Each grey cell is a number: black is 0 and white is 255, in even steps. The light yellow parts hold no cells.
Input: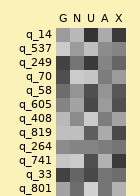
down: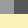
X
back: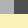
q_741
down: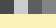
U
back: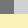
q_801
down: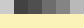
G
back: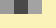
q_605
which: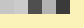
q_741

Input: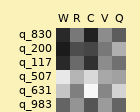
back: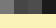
q_200
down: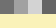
Q
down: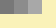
V

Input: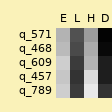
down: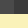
L
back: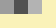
q_571
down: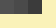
L
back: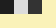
q_457
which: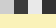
q_789
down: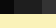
D

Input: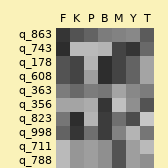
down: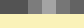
F
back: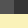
q_863

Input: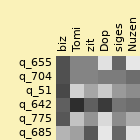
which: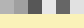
q_685
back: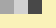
q_51
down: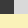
Dop

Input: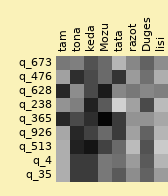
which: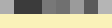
q_4
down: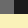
Mozu
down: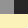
tam
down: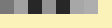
tam
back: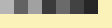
q_926

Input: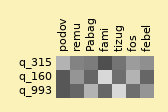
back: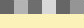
q_160
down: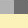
fos
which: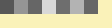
q_160
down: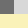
tizug
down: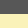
podov

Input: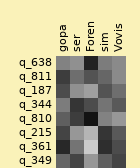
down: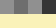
ser
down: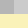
Foren

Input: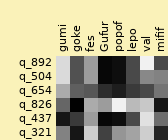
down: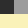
Gufur
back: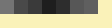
q_654
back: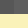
q_654
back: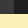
q_654
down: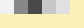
val

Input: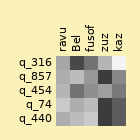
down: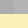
ravu
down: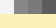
kaz
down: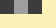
zuz
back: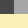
q_316
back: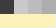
q_440

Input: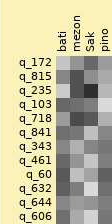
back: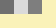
q_632
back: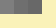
q_103
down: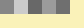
bati
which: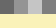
q_461
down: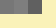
pino
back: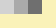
q_606
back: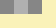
q_343

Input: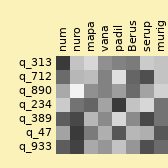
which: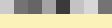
q_234
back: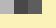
q_389
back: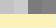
q_313
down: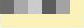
num
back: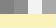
q_890
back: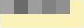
q_890

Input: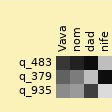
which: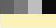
q_379
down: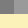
nom

